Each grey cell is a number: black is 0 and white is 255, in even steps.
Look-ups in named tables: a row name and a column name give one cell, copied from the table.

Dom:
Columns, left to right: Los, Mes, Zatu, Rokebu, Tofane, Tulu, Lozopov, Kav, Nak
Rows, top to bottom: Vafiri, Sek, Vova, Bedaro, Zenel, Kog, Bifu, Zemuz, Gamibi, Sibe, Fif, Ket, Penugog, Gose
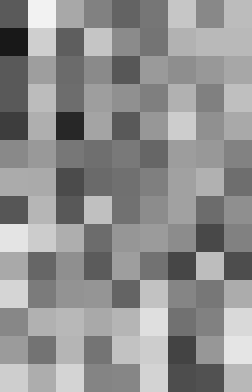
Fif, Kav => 119
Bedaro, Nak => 191
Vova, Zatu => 107
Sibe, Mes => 102
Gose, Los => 206
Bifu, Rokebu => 106
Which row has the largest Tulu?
Ket

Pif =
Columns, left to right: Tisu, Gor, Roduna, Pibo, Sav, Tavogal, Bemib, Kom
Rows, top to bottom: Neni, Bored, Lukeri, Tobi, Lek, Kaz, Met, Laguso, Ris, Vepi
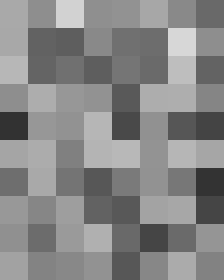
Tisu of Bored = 168
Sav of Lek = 73
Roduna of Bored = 94
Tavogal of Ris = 69
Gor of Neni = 142
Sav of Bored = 112

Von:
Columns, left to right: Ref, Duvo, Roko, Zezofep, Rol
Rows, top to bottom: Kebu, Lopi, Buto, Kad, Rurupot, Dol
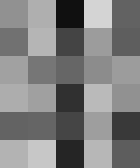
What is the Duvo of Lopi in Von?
181
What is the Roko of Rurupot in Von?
69
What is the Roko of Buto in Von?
102
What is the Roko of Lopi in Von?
68
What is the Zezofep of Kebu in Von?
212
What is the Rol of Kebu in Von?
98
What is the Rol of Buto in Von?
156
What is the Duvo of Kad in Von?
160
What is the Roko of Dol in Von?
37
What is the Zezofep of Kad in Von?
186
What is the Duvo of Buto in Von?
118
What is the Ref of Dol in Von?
179
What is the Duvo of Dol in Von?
199
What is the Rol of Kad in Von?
145
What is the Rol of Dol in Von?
93
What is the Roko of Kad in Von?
48
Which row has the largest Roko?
Buto

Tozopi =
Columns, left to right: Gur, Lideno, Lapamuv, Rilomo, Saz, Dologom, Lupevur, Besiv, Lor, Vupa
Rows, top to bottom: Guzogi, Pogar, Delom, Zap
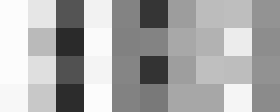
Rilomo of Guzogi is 242
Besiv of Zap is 167
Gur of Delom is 252
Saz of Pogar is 129
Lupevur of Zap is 167
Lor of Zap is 245
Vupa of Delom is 146
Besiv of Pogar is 178
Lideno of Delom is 223
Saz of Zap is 130
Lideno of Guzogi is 230
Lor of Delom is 189
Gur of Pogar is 252
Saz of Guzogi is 131
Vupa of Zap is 139
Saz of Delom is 133
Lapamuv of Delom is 81
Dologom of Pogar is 131
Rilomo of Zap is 252
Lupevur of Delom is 158

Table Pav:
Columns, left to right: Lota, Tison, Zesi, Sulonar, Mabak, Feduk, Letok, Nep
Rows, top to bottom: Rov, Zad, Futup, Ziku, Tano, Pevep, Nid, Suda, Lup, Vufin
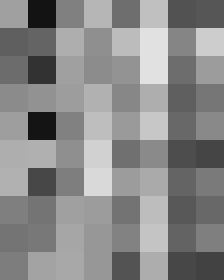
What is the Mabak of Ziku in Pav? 135
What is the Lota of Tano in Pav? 158
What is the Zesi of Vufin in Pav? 168
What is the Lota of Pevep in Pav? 174
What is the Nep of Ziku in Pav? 118
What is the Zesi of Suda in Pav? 160
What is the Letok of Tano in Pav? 104
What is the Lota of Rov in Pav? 160
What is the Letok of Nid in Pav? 100
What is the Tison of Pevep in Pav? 176
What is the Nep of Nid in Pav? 122
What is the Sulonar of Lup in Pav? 151
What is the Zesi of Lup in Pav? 166
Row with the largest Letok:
Zad

